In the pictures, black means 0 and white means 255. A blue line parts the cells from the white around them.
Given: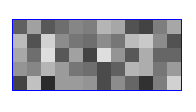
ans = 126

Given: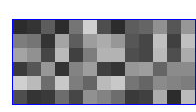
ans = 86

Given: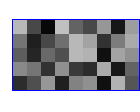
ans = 23

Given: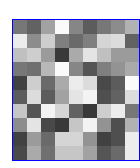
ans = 140

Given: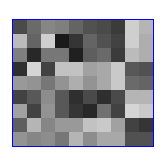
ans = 207
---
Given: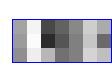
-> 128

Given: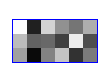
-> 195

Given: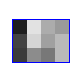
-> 140

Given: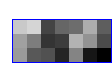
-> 132

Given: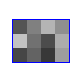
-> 99

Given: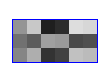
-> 65

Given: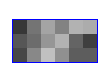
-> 144

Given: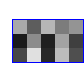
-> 40

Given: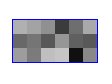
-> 197
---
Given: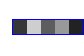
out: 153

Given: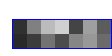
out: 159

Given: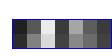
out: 93

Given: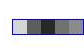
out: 113

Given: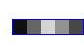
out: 146

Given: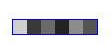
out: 140

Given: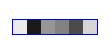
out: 75

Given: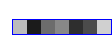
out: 75
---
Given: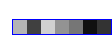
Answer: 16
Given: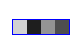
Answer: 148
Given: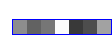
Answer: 77
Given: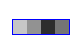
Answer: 45
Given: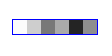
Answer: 36
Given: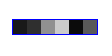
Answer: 11
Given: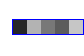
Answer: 92
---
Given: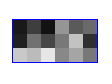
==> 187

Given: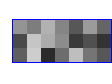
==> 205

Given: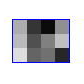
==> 100

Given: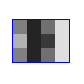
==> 36

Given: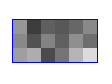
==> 173

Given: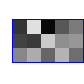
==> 172

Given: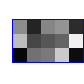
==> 113

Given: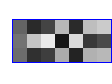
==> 48

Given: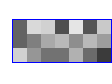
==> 150

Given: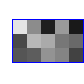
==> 93
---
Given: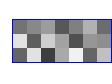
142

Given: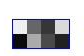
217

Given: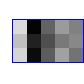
136

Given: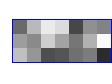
250

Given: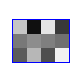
112

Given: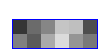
78

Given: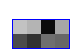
166

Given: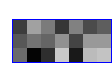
153
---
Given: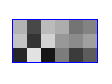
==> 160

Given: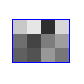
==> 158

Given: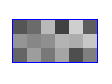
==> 199

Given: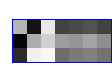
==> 143

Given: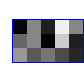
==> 31

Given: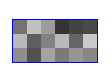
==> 201
